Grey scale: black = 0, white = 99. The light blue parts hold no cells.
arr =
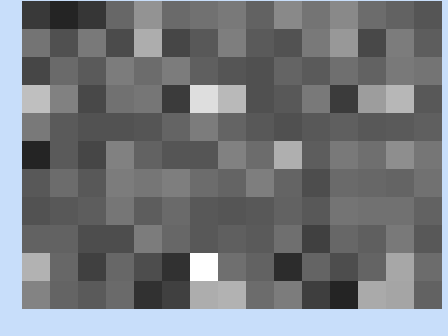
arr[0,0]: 22
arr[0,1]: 14
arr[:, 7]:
[47, 49, 33, 72, 39, 50, 39, 33, 37, 43, 69]
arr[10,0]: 51
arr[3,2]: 28
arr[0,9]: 53
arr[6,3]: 48
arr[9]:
[69, 40, 25, 40, 30, 19, 99, 43, 38, 17, 39, 30, 39, 65, 42]
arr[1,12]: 28
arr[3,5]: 23
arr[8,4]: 48
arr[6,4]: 46
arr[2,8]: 31
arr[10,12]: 66
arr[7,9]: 38
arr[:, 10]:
[45, 47, 35, 47, 34, 36, 30, 34, 25, 39, 24]
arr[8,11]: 40
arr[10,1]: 39
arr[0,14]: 33
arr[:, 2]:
[21, 47, 35, 28, 32, 27, 34, 36, 30, 25, 35]
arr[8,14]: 34
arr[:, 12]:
[42, 28, 38, 61, 34, 43, 40, 44, 37, 39, 66]
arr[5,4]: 38
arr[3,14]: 34
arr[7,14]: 38
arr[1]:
[45, 31, 47, 29, 67, 27, 34, 49, 35, 32, 47, 59, 28, 48, 36]
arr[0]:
[22, 14, 21, 40, 57, 41, 44, 47, 38, 53, 45, 53, 42, 38, 33]
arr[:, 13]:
[38, 48, 47, 71, 35, 55, 39, 44, 47, 65, 64]
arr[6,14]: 44
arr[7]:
[32, 34, 36, 46, 36, 41, 34, 33, 34, 38, 34, 45, 44, 44, 38]

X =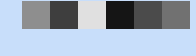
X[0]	55
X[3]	8
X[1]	24

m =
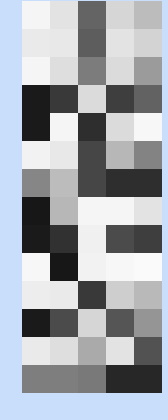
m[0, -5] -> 95
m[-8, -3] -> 27
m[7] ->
[9, 71, 95, 95, 88]
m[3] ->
[10, 22, 85, 24, 38]
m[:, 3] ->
[83, 88, 85, 24, 85, 71, 18, 95, 29, 96, 80, 33, 88, 15]
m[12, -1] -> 32
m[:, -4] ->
[88, 90, 86, 22, 95, 90, 73, 71, 19, 9, 91, 29, 86, 49]
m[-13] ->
[91, 90, 36, 88, 82]
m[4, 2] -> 18
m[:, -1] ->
[73, 82, 60, 38, 96, 51, 18, 88, 24, 97, 72, 58, 32, 15]
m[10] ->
[92, 91, 22, 80, 72]
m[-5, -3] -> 94
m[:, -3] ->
[39, 36, 48, 85, 18, 27, 27, 95, 93, 94, 22, 83, 66, 47]

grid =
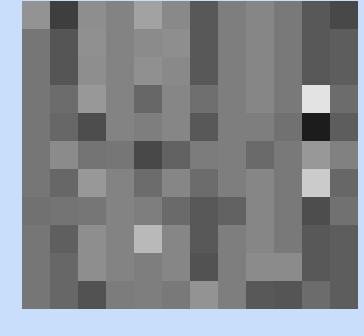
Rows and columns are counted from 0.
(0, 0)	57
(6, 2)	59
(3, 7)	49
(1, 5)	55
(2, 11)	36
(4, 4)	49
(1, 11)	36
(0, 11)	28
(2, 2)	55
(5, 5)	38
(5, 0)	46
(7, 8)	52
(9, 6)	32
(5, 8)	41
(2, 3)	51
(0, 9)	47
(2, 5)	53
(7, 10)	30
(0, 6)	34
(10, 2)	32
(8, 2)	55
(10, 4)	49
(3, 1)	42
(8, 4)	72
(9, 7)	49
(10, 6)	57
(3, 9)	47
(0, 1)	24
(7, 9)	47
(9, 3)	51
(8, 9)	47
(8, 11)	36
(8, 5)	52
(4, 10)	11

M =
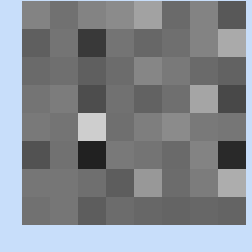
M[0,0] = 51
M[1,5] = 43
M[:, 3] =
[54, 45, 42, 44, 43, 47, 36, 42]
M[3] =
[45, 48, 30, 44, 38, 43, 64, 28]
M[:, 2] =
[51, 22, 37, 30, 80, 13, 43, 36]
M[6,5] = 42
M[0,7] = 34
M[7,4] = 40
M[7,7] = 39
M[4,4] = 49
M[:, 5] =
[41, 43, 47, 43, 54, 41, 42, 39]
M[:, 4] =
[63, 40, 52, 38, 49, 45, 59, 40]
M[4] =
[47, 45, 80, 43, 49, 54, 47, 46]
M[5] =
[32, 44, 13, 47, 45, 41, 51, 16]
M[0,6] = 51

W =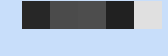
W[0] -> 15
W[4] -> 87
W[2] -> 30

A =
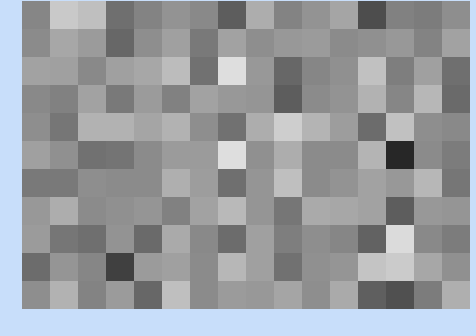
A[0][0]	52
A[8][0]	60
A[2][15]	43
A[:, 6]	[53, 47, 44, 63, 55, 60, 61, 63, 53, 54, 54]
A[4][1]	46
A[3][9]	36
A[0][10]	57
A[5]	[62, 56, 44, 45, 54, 60, 60, 86, 56, 67, 54, 54, 70, 15, 54, 48]
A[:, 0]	[52, 54, 63, 53, 55, 62, 47, 59, 60, 42, 55]
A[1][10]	60
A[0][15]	55
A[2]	[63, 62, 53, 62, 65, 73, 44, 86, 59, 40, 52, 56, 75, 49, 62, 43]
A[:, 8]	[67, 55, 59, 58, 67, 56, 58, 58, 62, 62, 59]
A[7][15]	58
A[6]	[47, 47, 55, 54, 54, 68, 61, 43, 58, 74, 54, 57, 63, 59, 71, 46]
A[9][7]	71
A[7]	[59, 67, 54, 56, 58, 50, 63, 72, 58, 46, 66, 65, 63, 36, 59, 58]
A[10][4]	40
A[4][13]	75
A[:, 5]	[57, 62, 73, 50, 69, 60, 68, 50, 66, 62, 74]
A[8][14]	53
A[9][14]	65
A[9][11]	58
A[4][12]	42
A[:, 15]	[55, 63, 43, 41, 53, 48, 46, 58, 48, 56, 68]
